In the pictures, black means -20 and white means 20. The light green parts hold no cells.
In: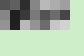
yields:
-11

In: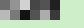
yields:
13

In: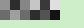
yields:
1

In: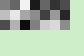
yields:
6

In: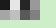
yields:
-14

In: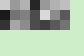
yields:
0

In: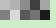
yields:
2
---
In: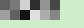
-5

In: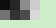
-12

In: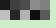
-14

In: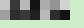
-13

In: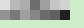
-1

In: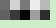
-11

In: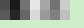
-14

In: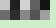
-13

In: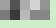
-11

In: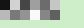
-1
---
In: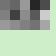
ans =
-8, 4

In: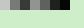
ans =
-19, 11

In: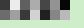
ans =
-19, -3

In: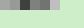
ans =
10, 6

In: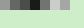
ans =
6, 4

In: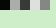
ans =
1, -19

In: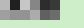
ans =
-11, 5
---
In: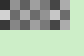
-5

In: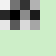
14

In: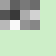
3

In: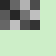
-8

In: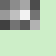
-6

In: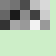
4

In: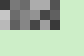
1
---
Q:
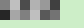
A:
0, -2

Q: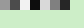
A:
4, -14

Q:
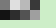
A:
-1, 5

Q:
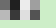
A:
-3, -7

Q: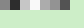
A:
1, -7

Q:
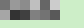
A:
-2, -6

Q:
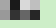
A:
6, -14

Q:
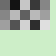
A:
-3, 15

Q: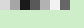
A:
14, -4
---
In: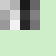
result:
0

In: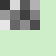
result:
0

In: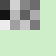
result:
7

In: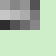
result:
-1

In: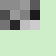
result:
-16

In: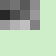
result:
4
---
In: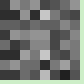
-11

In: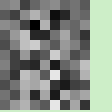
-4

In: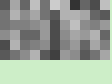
-6

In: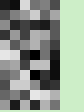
4

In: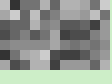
6
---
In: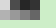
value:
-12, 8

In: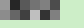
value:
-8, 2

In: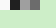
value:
-3, 19

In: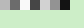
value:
-17, 9

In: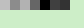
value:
-12, 10

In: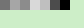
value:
-20, -2

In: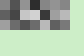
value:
1, 5

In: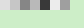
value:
5, 15
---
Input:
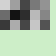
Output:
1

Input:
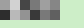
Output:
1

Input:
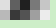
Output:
11

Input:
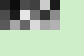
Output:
2

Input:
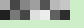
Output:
11

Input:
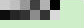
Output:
-20
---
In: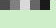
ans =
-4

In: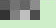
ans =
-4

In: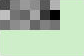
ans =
-6

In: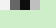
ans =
-18

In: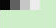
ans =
11

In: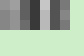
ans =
-7

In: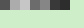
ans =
-11

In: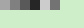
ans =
12
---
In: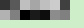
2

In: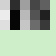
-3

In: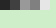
0

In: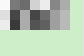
5

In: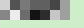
11

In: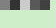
-6
